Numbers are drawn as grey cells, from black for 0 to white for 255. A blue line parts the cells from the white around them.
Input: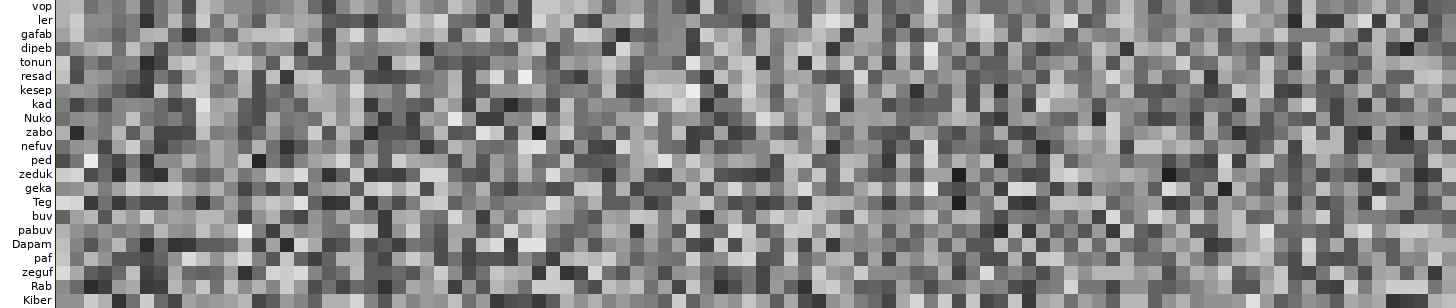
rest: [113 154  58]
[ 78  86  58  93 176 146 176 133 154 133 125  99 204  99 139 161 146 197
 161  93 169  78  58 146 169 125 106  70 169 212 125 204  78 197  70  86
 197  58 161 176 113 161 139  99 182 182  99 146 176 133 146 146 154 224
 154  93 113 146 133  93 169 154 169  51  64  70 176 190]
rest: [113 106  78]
[ 86 197 204  93 176  70 106 106  86 182  78 161 212 139 176 125 176 218
 133  93 113 161 197 125 197 146 230  93  78  99 154  64 218 212 133  70
 146  70 146 133 119 154  93 218 182  93 169  39 182 113  93 182  93 113
 190 133 161 113  64  93 154  93 139 106]
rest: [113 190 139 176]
[133 204 154  78 113  70 106  93  51  99 169 154 176  64 146  86 182 161
 113 204 204 197 106  78 190 169 190 113 161  70 197 125  51  78 119  70
 154  99  51 190 204 154  93  99  86 161 125  78 125 133 161 125 133  78
  64 119 125 212 119 119  70 146 146  99  93 113 133 154 176  86  86 169
 197 106 161  70  64 204 125 176 204 204 204 119 161]
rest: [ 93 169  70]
[182  58 139 133 146 125  93 113 169  93 161  86  86 190 113 190  78 154
  99 182 106 182 113  93 125 169 146 182  58  70 139 169 197 139  99 212
 106 169  86 161 106  93 182 154 176 176]
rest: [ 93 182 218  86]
[106 190 197 146 119 113 154 146 139 146 212 154 161 133  45 197  64  64
 176 218  64 197 119 161  86 133]
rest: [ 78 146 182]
[ 70  39 133 113  93]
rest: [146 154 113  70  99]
[133 218 190 133 182 139  99 154 161 154 161 113 106 113 161 182 169  78
  58 146 161 139 106  99 154  51 204 139 113  70  78 119  64 176  86 125
 154  86 125  99  86 154  70 125 133 139 154 139 146 133 106]

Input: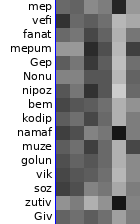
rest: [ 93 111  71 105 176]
[125]
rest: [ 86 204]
[105]
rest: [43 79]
[183  63]
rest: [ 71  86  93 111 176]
[146]
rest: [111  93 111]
[160 125]
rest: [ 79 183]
[63]

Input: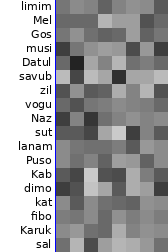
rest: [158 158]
[ 82 105]
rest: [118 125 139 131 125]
[105]
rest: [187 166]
[ 48 166 166 187]
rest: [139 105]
[145 125 139 125]
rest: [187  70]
[187 166  48 166 166 187]

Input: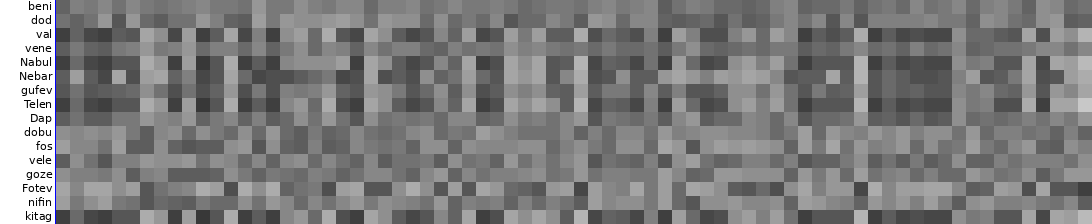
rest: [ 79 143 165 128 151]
[151  71 172 135 158 158 165 165 135  93  99 158 151  79 165  86  86  63]
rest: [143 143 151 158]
[143 114 151 143 143 106 143 106 121 106 135  86 106 106 135 121  93 151
 143 106 135 135  99  93  99 106  86 114  93  99 121 135 114 135  86 135
  86 128 128 128 128 135 121 121  99 143 135 114 106 143 151  93  99]

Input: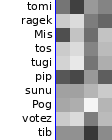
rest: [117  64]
[153 132]
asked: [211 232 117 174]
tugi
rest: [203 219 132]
[187]
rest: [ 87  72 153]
[94]
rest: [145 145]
[ 56 139]

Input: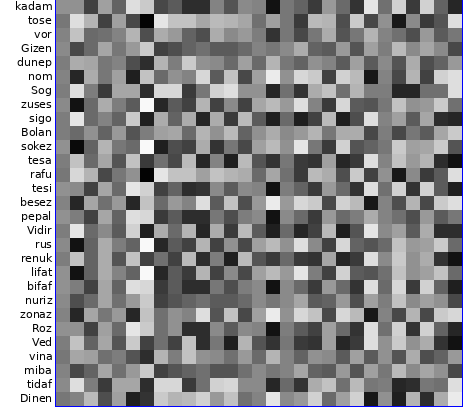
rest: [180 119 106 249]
[ 31  78  65 172  51 119  72 160 186 145 229 119  58 209  84  99 119 202
 160 166 202  84]
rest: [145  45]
[ 45 138  91 138 131  18 125  91  65 160 106  51 222 112 209  51 209  99
  38]

